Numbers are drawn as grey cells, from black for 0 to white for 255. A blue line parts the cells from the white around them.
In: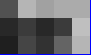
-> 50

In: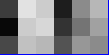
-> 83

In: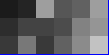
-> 97

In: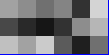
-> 91

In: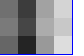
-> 36

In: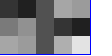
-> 81
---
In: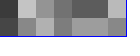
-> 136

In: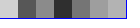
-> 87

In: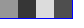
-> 54

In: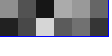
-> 72

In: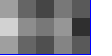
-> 101

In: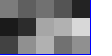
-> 144

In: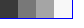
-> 120

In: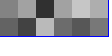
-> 66
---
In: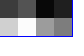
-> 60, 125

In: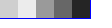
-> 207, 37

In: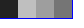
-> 34, 117

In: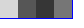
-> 215, 118

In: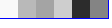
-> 249, 132

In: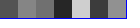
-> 83, 145

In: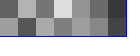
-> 98, 68
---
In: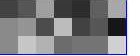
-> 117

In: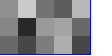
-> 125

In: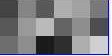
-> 46

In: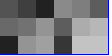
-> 54

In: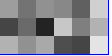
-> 78

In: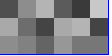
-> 151

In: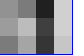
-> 165

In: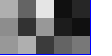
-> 59

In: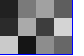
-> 21

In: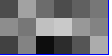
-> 44
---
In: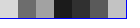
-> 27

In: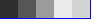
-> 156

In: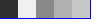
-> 137

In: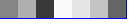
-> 250

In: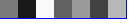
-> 98

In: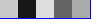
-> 222

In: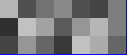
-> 90

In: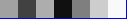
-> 16

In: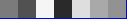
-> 42

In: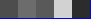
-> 89
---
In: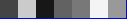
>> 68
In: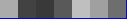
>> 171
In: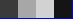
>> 58
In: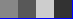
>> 135
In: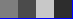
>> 126
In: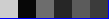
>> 206
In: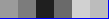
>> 155
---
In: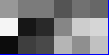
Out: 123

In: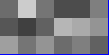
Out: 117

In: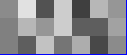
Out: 82

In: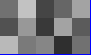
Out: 69

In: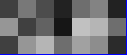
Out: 76

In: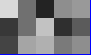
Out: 35

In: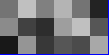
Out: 128

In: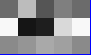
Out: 85
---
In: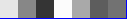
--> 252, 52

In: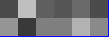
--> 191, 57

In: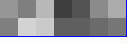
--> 211, 62

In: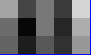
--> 213, 7

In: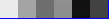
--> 235, 17

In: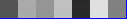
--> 224, 42
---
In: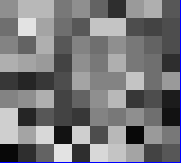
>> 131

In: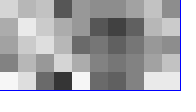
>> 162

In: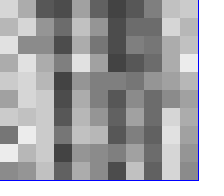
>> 225

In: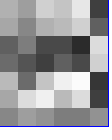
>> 96

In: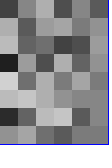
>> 187
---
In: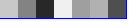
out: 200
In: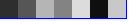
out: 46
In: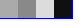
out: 170
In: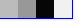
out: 187
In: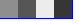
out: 142
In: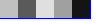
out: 192
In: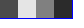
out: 75
